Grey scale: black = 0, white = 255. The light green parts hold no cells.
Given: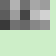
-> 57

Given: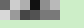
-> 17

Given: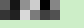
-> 1

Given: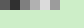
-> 48

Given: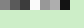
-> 19

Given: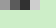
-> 49

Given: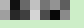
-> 7

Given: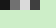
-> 22
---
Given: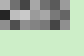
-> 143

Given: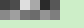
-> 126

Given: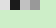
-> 153

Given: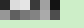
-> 77

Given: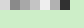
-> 49

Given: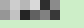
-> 56

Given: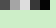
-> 4

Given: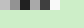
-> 249

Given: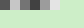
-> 228

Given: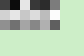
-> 95
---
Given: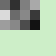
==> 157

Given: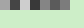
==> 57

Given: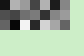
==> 40

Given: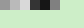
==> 217

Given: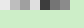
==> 223

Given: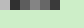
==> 93

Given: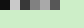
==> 56

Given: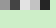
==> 68

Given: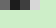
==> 104
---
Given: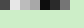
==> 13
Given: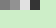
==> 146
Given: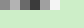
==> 59
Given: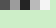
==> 36
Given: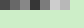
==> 124
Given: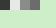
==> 232
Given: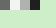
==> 243
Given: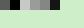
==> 155
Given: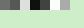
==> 66
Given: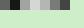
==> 181
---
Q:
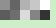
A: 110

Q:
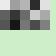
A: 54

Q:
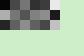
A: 118

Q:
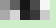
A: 214

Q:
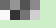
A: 51

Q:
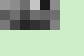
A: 111
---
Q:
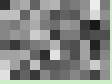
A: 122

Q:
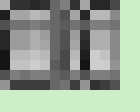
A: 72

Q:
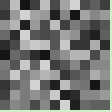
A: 62

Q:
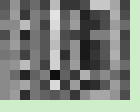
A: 64

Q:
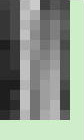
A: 73

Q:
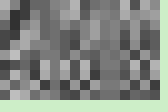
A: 139

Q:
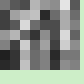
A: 88
